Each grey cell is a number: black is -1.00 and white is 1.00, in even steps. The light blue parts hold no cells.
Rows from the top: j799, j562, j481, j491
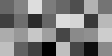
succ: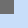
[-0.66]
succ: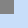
[0.73]
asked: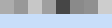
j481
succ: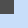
[0.40]
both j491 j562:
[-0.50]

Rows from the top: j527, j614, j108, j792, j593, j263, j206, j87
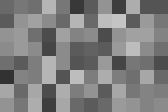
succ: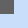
[-0.29]
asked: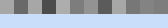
j206

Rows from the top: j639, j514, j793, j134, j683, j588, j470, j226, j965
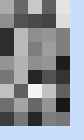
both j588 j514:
[-0.36]
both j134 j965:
[-0.01]
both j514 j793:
[0.11]
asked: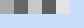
j639

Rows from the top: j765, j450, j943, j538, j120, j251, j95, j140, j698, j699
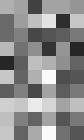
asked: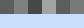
j95
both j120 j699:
[-0.22]
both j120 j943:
[-0.27]
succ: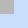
[-0.11]
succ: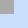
[0.96]

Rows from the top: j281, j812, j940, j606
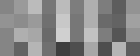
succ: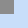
[0.21]
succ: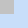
[-0.02]
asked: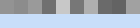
j812

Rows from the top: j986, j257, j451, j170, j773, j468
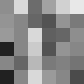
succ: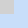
[0.82]
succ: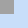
[0.64]
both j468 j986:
[0.70]
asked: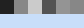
j170
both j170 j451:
[0.06]
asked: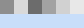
j986

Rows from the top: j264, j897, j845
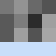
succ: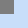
[-0.66]
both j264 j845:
[-0.35]
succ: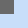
[-0.35]
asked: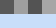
j845

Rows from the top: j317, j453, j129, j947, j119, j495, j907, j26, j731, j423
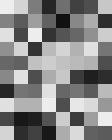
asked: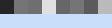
j907
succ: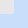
[0.71]
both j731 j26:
[0.86]

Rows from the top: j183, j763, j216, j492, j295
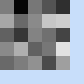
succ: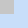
[0.61]
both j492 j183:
[-0.07]
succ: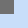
[-0.47]

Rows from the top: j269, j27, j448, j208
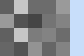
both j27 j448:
[0.03]
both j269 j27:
[0.21]

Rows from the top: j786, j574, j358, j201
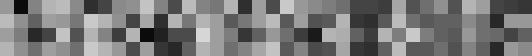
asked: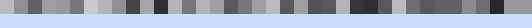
j574
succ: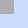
[-0.24]
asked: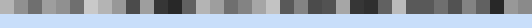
j201
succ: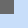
[-0.47]

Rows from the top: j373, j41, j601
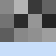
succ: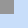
[-0.72]
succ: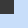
[-0.22]
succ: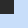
[0.18]
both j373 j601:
[0.07]

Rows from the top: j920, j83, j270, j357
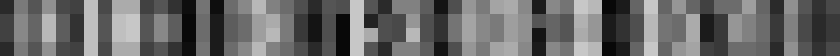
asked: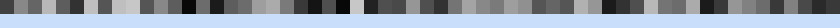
j83
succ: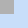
[0.18]
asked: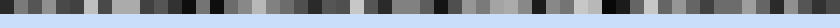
j920

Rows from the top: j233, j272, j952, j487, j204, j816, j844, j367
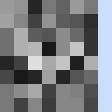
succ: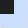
[0.37]
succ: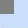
[-0.39]
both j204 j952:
[0.37]
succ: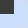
[0.05]
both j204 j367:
[-0.49]
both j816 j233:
[-0.71]

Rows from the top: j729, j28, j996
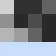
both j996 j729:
[-0.23]
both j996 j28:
[-0.68]
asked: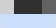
j729
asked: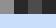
j28

